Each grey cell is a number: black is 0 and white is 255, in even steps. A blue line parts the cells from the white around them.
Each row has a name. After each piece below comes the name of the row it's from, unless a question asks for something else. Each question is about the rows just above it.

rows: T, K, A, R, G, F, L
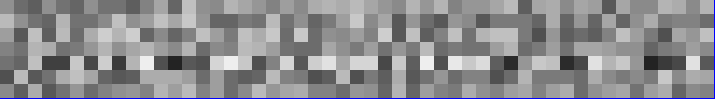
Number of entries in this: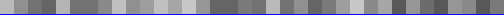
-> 36
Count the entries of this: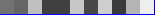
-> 11
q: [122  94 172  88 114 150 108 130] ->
F
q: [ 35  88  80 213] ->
G
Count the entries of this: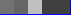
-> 5
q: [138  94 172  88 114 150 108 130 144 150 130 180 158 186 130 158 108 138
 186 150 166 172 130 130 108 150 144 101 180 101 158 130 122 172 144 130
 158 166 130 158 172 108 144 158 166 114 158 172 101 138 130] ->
L
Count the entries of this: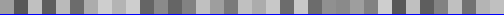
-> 36

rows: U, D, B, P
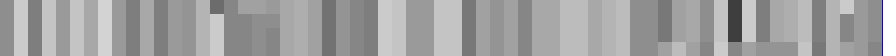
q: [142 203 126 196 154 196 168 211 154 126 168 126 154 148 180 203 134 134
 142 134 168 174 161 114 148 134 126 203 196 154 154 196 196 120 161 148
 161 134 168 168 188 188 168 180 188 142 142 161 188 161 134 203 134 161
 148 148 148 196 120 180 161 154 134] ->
P
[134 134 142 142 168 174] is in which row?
D
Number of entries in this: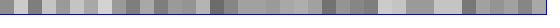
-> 39
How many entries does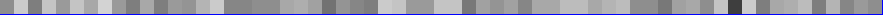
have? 63

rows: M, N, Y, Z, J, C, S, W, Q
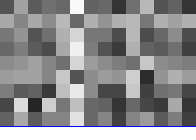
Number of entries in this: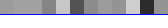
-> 12
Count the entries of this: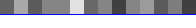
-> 14
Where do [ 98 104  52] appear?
M
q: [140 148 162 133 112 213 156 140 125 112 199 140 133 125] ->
J
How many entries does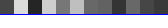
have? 12
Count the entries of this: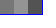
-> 3

